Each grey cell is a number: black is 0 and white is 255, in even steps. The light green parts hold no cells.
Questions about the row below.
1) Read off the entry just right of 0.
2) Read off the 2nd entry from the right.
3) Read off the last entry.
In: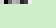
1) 109
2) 68
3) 238

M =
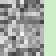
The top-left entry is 200
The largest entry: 243
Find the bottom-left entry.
153
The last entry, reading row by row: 112
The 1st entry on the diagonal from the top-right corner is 200
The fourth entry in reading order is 200
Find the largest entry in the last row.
215
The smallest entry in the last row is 69
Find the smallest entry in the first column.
69
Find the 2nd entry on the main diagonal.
84
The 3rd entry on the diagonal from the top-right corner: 153
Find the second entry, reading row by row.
200
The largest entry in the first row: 228
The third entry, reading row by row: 215
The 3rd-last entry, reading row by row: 84
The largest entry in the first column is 228
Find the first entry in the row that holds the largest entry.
184
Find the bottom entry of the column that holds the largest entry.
112
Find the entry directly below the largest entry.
153
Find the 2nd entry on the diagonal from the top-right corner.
140

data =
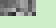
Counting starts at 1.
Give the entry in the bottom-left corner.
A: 94
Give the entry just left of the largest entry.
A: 41
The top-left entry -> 94
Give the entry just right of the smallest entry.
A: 196
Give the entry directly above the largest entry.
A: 79
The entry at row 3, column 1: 125
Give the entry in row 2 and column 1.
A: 109

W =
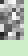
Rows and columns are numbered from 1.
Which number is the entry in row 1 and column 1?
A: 61
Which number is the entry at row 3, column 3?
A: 181
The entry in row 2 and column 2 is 209
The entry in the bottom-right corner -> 197
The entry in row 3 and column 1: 181
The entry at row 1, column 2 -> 197
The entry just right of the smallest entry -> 73
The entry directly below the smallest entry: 61
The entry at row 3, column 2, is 165
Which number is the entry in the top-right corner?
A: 125
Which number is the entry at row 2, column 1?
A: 235
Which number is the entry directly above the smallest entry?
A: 222

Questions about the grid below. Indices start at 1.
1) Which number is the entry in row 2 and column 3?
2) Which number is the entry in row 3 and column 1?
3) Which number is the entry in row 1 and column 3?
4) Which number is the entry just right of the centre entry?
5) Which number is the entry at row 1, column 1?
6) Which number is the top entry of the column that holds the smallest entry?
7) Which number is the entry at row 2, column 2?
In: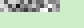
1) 73
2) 158
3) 212
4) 200
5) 212
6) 184
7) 200

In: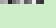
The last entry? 53
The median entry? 124
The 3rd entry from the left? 37

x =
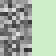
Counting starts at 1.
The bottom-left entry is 158
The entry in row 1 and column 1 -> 158
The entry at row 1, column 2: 132
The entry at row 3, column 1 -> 198
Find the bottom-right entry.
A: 198
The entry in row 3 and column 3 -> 171
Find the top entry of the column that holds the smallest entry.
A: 158
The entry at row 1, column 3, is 89
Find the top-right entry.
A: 210
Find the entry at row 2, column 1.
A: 118
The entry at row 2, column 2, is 183
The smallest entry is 47

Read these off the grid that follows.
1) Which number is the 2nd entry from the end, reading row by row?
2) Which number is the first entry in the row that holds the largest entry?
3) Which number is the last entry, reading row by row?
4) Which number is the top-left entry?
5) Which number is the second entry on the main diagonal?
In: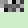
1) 197
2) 239
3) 49
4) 154
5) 89
